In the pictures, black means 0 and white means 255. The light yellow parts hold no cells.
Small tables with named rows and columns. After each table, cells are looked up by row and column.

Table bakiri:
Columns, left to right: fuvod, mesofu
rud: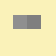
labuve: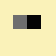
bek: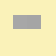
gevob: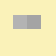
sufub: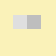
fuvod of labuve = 110
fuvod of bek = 167
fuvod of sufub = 223
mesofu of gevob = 164
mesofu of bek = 165
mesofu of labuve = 5
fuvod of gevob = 179
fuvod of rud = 143
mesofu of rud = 127
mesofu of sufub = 190
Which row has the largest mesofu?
sufub

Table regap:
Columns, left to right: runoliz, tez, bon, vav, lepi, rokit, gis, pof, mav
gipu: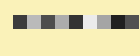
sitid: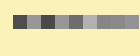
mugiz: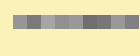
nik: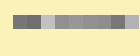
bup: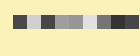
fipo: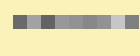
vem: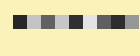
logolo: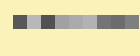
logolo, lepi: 170
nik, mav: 179
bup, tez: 208
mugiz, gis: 119
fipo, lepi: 145
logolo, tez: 184
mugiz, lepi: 153
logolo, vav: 161
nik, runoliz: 118
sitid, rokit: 177
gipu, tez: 186
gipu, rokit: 235
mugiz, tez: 122
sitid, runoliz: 78
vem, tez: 195
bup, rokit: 225
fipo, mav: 128
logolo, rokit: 178
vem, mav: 150
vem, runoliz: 39

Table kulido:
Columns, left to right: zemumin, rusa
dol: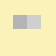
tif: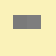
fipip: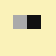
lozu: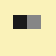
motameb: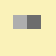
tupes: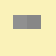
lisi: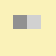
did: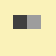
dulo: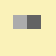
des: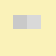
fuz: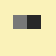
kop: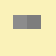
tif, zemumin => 122
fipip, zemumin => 170
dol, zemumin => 180
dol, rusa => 207
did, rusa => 157
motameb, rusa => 109

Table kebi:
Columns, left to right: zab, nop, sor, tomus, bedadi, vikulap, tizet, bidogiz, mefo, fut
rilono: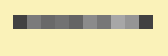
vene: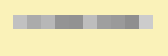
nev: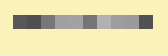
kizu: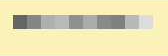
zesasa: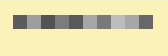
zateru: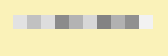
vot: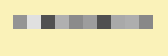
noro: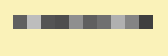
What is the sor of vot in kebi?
81
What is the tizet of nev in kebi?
177
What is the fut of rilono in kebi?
65
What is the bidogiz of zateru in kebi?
177
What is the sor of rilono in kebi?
105
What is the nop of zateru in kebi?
193
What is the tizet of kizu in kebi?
137
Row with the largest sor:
zateru

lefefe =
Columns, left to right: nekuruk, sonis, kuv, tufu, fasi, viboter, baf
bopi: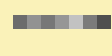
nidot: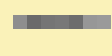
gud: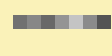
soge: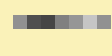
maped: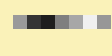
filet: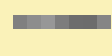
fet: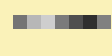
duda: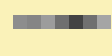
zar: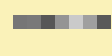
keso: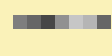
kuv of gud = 104
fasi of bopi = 194
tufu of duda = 111
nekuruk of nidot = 142
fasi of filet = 109
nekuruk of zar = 118
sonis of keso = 102
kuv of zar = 87
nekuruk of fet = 116
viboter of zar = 159
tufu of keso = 145
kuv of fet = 206
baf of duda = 165
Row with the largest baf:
duda

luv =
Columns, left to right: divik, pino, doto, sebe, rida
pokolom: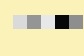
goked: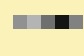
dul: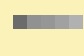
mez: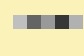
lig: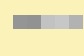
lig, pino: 146
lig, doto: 194
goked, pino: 180
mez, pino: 100
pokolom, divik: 218
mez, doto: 153
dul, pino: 145
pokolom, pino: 149
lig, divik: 149
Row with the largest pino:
goked

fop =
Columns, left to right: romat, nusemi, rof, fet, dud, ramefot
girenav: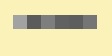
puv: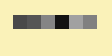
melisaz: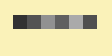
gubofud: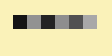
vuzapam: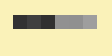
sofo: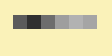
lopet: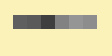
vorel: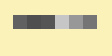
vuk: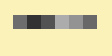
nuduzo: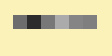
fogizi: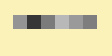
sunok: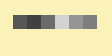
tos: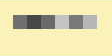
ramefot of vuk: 104
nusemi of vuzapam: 63
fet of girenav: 97
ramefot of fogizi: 126
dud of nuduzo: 133
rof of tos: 106
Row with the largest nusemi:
gubofud

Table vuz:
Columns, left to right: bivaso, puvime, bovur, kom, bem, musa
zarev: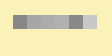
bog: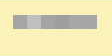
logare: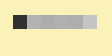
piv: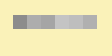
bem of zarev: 136
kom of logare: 176
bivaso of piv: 140
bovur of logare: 172
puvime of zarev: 166
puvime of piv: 173
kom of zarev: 176
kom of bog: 158

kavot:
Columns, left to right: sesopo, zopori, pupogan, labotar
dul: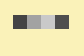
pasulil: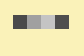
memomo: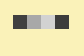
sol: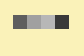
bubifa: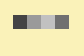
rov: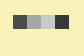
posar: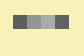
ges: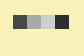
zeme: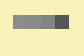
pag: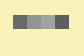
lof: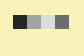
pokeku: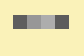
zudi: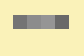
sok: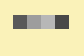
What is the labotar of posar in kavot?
98
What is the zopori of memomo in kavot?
168
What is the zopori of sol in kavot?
160
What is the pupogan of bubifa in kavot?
193
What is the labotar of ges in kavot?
46
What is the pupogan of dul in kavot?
201
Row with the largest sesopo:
zeme

